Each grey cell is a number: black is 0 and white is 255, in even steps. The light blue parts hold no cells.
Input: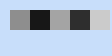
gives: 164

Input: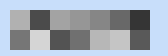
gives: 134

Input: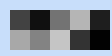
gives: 115

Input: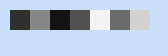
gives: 244

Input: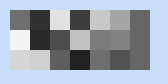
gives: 200

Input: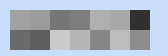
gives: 176

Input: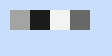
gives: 27

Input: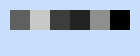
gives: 35
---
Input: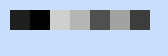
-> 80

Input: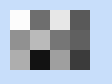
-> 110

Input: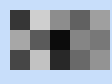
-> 141

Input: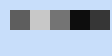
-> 116

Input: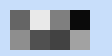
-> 233

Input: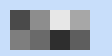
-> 141

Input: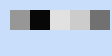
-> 225

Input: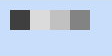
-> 219
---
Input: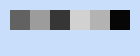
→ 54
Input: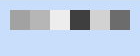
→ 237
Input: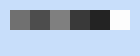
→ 127
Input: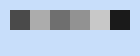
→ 111
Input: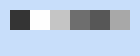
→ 197
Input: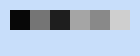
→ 30
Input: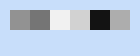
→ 241
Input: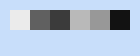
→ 59
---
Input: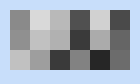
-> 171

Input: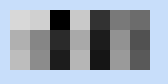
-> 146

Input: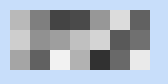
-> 89

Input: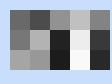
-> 237

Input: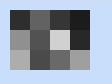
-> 209

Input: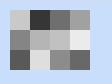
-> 193

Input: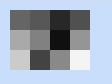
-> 16
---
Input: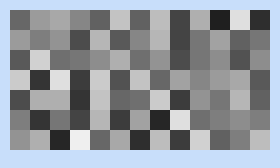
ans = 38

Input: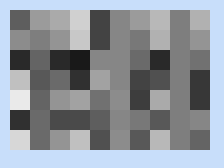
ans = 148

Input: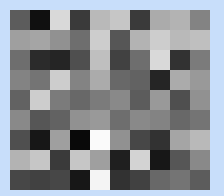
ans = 71

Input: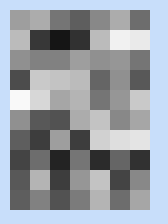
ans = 82

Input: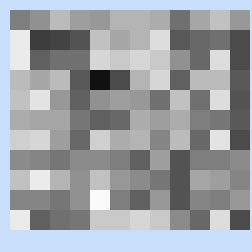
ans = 112

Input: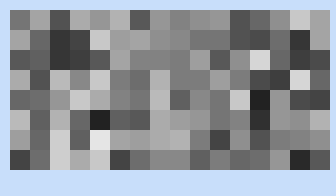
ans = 206

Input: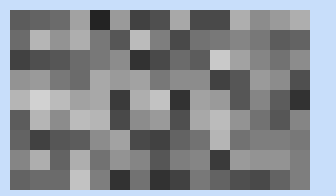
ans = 107
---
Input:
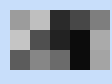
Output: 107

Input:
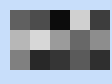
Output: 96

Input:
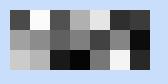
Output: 119

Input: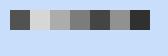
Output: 124

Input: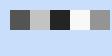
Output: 148

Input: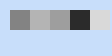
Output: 158
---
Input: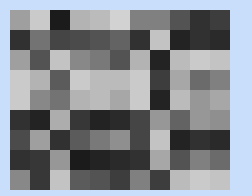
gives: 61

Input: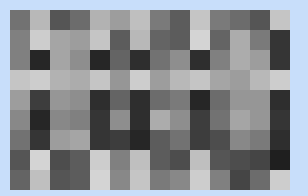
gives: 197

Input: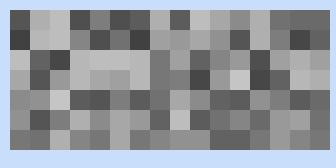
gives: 106

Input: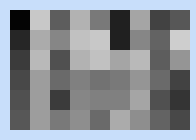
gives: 87

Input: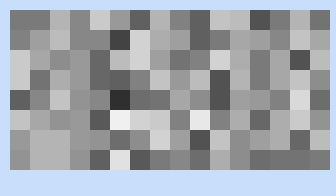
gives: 115

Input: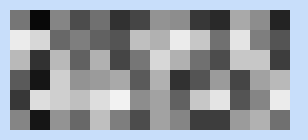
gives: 35

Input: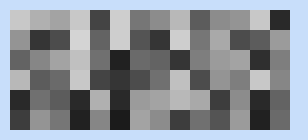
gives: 41
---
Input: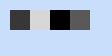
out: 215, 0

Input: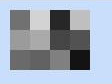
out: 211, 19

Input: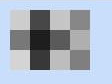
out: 212, 30

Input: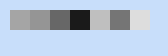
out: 221, 26

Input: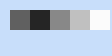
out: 251, 37

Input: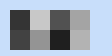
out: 200, 31

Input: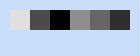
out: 224, 2

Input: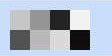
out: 242, 14

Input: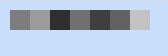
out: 195, 47

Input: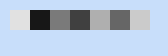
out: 225, 23
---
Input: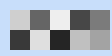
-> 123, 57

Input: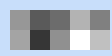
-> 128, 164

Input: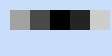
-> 205, 162

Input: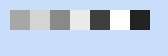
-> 35, 167

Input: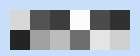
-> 49, 36

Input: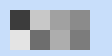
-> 139, 228
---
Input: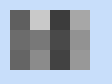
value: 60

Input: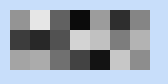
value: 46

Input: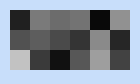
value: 9

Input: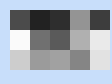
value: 148

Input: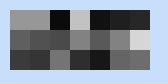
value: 31

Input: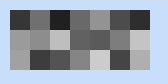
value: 76

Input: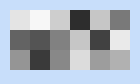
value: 198
